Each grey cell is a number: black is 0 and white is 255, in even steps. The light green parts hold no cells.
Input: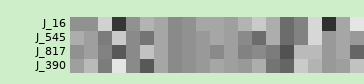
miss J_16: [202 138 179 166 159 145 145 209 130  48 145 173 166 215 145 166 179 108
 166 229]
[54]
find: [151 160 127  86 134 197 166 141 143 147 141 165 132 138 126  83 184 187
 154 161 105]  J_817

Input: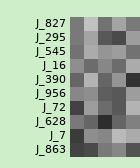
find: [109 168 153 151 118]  J_545
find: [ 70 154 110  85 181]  J_72
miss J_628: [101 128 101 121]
[45]
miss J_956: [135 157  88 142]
[94]
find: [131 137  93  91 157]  J_956
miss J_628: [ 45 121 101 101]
[128]

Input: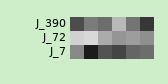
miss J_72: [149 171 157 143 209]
[216]
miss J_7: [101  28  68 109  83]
[137]
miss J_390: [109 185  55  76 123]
[116]
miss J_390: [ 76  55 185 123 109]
[116]
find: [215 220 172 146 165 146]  J_72

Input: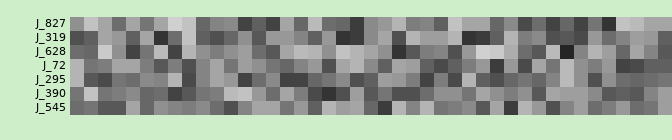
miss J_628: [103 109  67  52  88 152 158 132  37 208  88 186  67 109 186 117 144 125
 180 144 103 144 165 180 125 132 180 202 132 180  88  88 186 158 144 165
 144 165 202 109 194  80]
[173]
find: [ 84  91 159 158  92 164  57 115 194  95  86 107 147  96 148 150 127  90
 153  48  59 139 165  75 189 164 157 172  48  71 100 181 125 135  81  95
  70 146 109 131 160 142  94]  J_319
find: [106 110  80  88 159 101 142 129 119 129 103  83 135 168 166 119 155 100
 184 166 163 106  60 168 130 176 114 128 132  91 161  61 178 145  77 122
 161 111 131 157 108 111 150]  J_545

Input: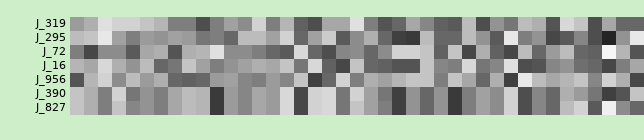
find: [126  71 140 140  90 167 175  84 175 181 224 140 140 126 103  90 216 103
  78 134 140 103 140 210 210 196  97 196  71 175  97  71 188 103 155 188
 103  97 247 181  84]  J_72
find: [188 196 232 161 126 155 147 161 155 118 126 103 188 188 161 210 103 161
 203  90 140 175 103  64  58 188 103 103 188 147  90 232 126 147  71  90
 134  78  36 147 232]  J_295
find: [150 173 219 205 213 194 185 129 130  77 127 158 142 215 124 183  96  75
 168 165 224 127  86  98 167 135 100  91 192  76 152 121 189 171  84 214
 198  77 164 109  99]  J_319
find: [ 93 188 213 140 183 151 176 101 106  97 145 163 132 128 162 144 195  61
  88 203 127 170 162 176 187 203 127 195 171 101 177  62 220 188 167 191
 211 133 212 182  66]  J_956
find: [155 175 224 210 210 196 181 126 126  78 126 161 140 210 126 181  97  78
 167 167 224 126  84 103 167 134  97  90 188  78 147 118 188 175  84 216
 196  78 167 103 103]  J_319
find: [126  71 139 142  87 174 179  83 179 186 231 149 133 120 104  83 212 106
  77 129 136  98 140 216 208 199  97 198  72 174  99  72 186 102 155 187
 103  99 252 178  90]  J_72

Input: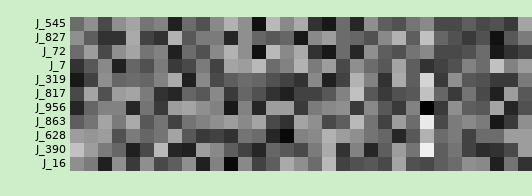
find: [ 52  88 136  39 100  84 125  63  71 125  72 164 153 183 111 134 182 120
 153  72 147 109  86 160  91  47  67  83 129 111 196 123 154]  J_7
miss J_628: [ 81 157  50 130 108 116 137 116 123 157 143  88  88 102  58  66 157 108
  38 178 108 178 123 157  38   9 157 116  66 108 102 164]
[149]
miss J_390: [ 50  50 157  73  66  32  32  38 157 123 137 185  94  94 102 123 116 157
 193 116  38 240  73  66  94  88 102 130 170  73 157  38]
[44]

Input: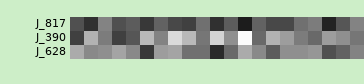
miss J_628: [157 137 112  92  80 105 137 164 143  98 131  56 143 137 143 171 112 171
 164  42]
[150]
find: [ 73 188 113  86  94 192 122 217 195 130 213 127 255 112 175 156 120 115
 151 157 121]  J_390
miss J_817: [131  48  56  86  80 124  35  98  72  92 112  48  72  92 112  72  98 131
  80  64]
[28]
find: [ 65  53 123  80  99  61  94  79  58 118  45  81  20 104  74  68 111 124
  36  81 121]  J_817

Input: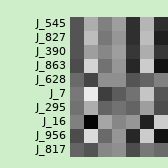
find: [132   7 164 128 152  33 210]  J_16
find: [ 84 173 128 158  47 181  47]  J_545
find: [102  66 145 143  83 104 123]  J_628
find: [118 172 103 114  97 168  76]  J_295
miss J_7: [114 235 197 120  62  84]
[92]
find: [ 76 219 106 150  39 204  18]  J_956
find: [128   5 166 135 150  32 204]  J_16

